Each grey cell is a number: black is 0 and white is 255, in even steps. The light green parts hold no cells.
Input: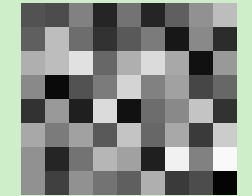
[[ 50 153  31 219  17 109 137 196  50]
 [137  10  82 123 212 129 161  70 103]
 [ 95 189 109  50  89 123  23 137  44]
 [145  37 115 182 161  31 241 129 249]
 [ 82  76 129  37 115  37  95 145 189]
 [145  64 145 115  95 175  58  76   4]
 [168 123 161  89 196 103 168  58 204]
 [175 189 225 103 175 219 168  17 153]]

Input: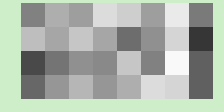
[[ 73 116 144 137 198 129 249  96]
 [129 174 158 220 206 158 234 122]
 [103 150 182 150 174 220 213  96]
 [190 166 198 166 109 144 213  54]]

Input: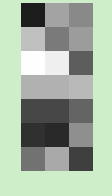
[[114 169  63]
 [254 239  93]
 [ 71  71 100]
 [ 29 163 137]
 [ 48  41 143]
 [192 122 156]
 [177 177 185]]

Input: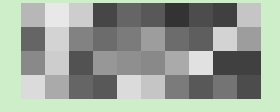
[[137 205  82 151 143 137 170 225  64  64]
 [219 170 101  88 219 197 123  88 116  76]
 [101 211 130 108 123 157 108  94 211 157]
 [183 232 205  70 101  88  51  76  64 197]]

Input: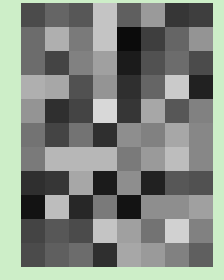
[[ 19 189  39 122  19 142 142 160]
 [148  47  68 216  54 167  87 129]
 [ 68  87  75 196 160 115 209 129]
 [175 167  81 148  47 101 202  33]
 [ 75 101  87 196  95 154  54  62]
 [ 75  95 108  47 167 154 129  95]
 [115  68 115  47 142 129 167 135]
 [108 175 122 196  11  62 101 148]
 [108  68 129 160  27  81 108  75]
 [ 47  54 167  27 142  33  87  81]
 [122 183 183 183 122 154 189 135]]

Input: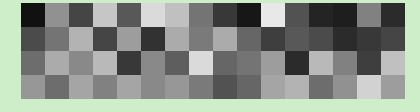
[[ 17 145  69 198  88 218 192 116  56  23 232  82  36  30 129  43]
 [109 171 137 185  56 137  94 218 102 116 157  43 185 129  62 192]
 [151 109 165 129 165 137 151 122  82 102 165 179 109 145 210 157]
 [ 75 116 179  69 157  50 171 122 171 102  62  88  75  43  56  69]]

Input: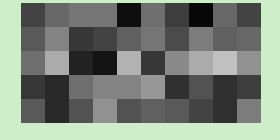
[[111 171  34  20 178  55 137 171 193 145]
 [ 89 131  55  67  96 117  75 124  96 103]
 [ 89  40  82 145  82  96  89  67  48 124]
 [ 55  40 111 131 131 151  48  82  48  61]
 [ 67 103 117 117  14 111  61   8 103  67]]
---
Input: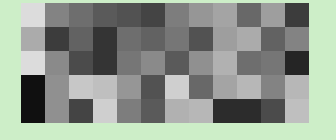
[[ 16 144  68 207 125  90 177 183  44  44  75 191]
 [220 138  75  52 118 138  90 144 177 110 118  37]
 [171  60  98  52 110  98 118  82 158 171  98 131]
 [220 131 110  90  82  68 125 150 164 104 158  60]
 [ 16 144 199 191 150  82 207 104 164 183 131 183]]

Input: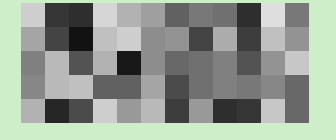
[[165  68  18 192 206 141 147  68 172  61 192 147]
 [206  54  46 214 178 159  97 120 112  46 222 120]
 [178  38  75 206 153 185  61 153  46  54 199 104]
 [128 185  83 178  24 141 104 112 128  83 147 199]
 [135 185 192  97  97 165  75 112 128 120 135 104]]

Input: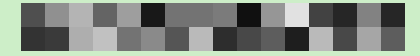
[[ 51  58 174 193 115 138  85 186  45  72  93  30 186  72 166  93]
 [ 79 144 180 100 158  24 115 115 123  16 150 225  66  38 130  38]]

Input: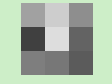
[[126 119  91]
 [ 64 221  99]
 [161 205 142]]

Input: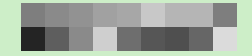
[[ 36  94 138 207 110  86  79 102 219]
 [126 138 146 161 167 200 181 181 126]]

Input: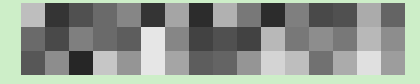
[[ 87 141  38 198 149 230 165  93 100 149 212 190 113 171 224 157]
 [190  52  80 106 134  52 165  44 177 120  44 127  73  80 171 100]
 [106  73 127 106  93 230 134  66  80  66 184 120 141 120 184 141]]

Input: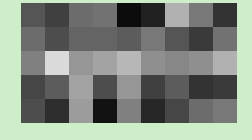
[[108  77 100 100  92 120  85  58 114]
 [ 85  64 108 114  12  33 177 120  51]
 [128 218 150 163 183 143 135 143 177]
 [ 77  45 156  18 128  39  70 108 120]
 [ 70  92 163  77 150  64  92  51  58]]

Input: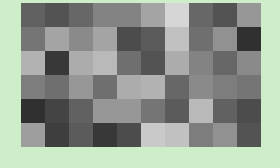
[[158  62  91  56  76 201 193 125 145  83]
 [ 48  68  97 151 151 117  91 185  97  76]
 [ 97  83 103 131 131 164 214 103  83 151]
 [117 164 138 164  76  91 193 111 145  48]
 [125 111 151 111 172 178 103 138 125 117]
 [178  56 172 185 111  83 172 131 103 138]]

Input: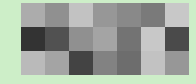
[[186 164  67 130 109 194 151]
 [ 51  81 144 164 115 200  74]
 [172 144 194 151 137 122 200]]
